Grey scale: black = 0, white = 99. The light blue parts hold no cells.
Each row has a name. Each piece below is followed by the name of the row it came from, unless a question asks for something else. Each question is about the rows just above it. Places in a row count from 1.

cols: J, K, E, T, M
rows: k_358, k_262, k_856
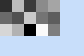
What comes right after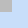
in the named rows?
[23]
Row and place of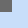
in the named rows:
k_262, 1
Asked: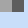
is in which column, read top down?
M
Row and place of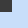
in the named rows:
k_358, 3
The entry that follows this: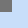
[36]
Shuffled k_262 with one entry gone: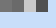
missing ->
[36]
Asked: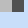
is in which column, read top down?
K

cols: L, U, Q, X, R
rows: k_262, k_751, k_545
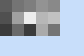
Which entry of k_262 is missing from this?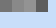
[49]
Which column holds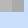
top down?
X
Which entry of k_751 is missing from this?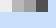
[75]

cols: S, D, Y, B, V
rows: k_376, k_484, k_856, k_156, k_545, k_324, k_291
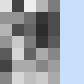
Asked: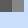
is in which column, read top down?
V
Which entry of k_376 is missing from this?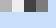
[87]

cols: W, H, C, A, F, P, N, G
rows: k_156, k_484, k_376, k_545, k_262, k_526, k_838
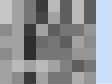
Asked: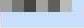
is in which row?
k_484
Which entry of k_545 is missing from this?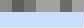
[18]
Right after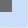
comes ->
[46]
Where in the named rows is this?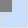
k_526, 6
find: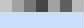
k_484
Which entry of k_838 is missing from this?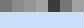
[67]

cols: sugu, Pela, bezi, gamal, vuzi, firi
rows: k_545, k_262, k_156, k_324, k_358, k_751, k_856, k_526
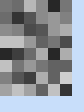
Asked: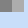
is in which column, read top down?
firi
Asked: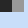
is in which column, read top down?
vuzi
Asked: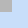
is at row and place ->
k_545, 3

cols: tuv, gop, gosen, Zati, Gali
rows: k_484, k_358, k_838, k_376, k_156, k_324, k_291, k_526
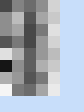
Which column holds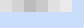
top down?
Gali
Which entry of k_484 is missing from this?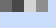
[51]
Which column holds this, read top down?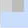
Gali
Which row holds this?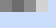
k_484

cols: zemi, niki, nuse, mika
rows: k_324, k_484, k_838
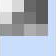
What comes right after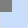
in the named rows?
[45]
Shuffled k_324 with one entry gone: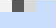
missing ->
[40]
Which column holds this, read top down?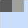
mika
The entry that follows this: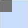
[35]
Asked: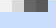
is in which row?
k_324

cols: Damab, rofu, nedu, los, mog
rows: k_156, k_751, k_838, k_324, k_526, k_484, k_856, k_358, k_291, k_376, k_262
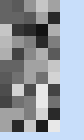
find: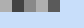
k_526
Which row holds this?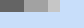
k_484
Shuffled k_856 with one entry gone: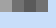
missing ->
[82]
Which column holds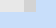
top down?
los
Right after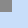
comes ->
[68]
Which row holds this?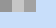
k_156
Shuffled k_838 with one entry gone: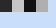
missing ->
[21]

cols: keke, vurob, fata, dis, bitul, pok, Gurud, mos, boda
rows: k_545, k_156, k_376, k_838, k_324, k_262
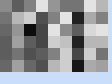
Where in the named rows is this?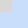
k_376, 8
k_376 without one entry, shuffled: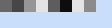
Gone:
[84]
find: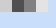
k_156

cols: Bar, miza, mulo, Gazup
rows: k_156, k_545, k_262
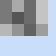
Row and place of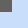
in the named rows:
k_262, 3
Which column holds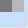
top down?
Bar
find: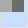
k_156
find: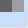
k_262

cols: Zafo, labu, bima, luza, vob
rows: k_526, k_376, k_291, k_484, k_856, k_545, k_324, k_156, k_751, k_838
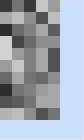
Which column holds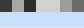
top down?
Zafo
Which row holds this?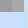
k_156
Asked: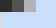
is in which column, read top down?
Zafo
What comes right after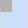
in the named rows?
[73]
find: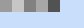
k_545
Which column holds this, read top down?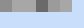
luza
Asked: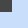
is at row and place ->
k_484, 2

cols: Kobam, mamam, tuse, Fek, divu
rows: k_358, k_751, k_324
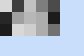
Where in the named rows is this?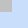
k_358, 3
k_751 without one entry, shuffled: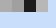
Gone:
[15]
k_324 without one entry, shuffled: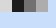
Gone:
[80]
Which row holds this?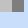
k_358

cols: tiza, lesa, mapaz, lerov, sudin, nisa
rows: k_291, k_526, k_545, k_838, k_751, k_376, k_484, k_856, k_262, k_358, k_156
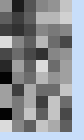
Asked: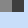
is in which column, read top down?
lesa
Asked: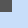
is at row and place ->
k_291, 3

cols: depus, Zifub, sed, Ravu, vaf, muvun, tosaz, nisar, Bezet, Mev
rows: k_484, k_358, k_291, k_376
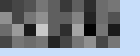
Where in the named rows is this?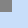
k_358, 7
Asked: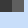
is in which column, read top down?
muvun
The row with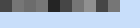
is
k_376

